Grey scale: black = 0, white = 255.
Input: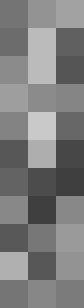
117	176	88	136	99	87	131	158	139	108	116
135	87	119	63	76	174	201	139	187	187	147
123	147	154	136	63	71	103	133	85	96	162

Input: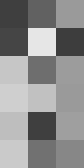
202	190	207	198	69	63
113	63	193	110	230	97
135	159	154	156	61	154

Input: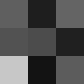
199	82	95
19	76	30
92	32	100

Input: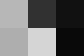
174	183
213	49
9	17

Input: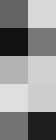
115	223	179	17	100
30	205	208	120	217

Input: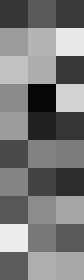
92	236	87	132	73	156	138	193	155	54
174	120	140	67	130	33	6	173	180	90
169	89	166	45	123	53	210	55	233	58

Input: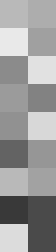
220	57	185	99	145	155	139	233	185
74	74	162	150	216	130	225	160	173

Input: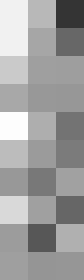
159	156	217	152	188	253	168	202	241	241
149	87	160	120	155	174	152	159	166	184
150	176	102	161	123	115	151	158	103	52
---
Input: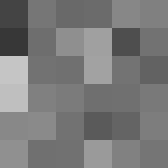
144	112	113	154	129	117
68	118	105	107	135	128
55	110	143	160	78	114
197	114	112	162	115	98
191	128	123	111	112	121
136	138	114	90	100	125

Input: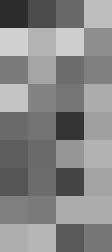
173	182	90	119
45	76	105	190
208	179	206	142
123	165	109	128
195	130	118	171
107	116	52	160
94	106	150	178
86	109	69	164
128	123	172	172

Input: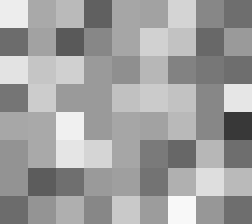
108	148	175	135	201	156	248	151	110
237	169	186	96	166	162	212	135	110
108	162	89	135	166	209	194	104	154
227	197	208	154	143	183	130	119	110
117	204	154	154	193	203	194	135	230
167	169	240	154	166	162	185	135	56
147	169	229	213	166	122	103	183	110
147	92	111	154	159	115	176	222	186

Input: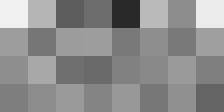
126	140	154	132	152	119	144	100
240	181	93	109	41	186	140	235
157	118	156	157	121	142	121	159
142	168	111	106	129	137	154	127

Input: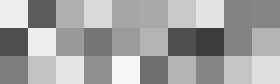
125	195	230	143	246	111	180	133	197	222
238	92	175	217	166	169	201	227	130	133
78	238	152	116	155	179	79	60	130	179

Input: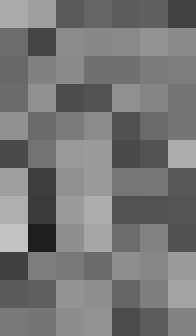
121	117	141	146	75	93	131
170	158	89	101	92	96	66
108	69	139	136	137	147	138
105	129	138	112	112	123	126
107	144	76	83	144	133	117
144	106	124	139	81	106	117
74	115	153	155	74	82	172
158	61	144	154	118	119	88
175	59	154	173	83	82	85
195	30	143	166	108	131	80
65	125	120	107	142	135	155
91	94	148	142	102	126	163
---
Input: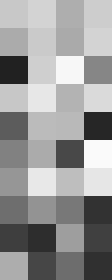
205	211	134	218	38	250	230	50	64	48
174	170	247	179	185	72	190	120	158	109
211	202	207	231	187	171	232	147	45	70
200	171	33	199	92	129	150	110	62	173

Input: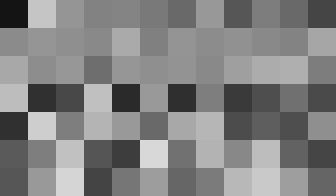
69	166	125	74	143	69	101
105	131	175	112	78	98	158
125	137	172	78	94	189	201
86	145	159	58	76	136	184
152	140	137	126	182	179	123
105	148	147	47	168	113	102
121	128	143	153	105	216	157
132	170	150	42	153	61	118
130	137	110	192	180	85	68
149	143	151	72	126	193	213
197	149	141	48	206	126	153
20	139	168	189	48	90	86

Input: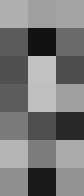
164	106	78	160	39	171	146
159	18	193	191	79	125	25
175	91	80	93	122	181	143

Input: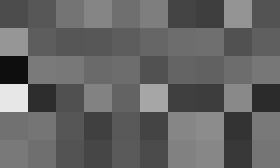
83	95	119	43	121	117
148	81	109	137	51	56
62	111	97	61	140	135
68	109	100	63	134	129
126	102	81	166	68	75
111	93	109	99	89	90
133	87	106	130	64	70
116	86	120	80	86	83
87	93	122	45	117	111
76	150	14	231	113	121

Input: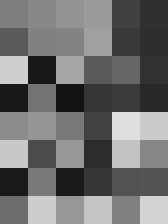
48	46	49	40	202	134	84	211
65	56	101	59	223	195	82	128
155	160	90	54	66	44	55	196
147	131	166	18	120	152	26	151
135	129	24	115	149	76	122	205
126	90	206	24	140	200	26	109

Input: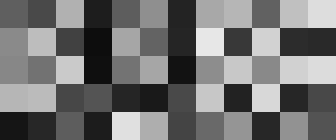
221	41	220	72	83
192	44	209	38	146
97	210	137	216	39
182	56	200	34	149
168	231	141	199	105
35	37	18	73	68
143	99	166	25	174
93	166	115	37	224
29	13	15	84	28
177	65	202	71	93
73	189	114	187	39
95	138	135	182	21
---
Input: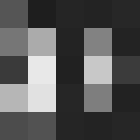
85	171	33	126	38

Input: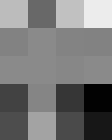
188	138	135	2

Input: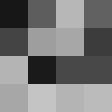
23	158	72	187

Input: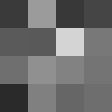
58	89	130	110

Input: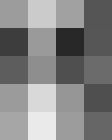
156	154	79	79

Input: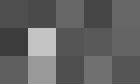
78	195	78

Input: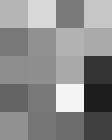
181	145	169	29
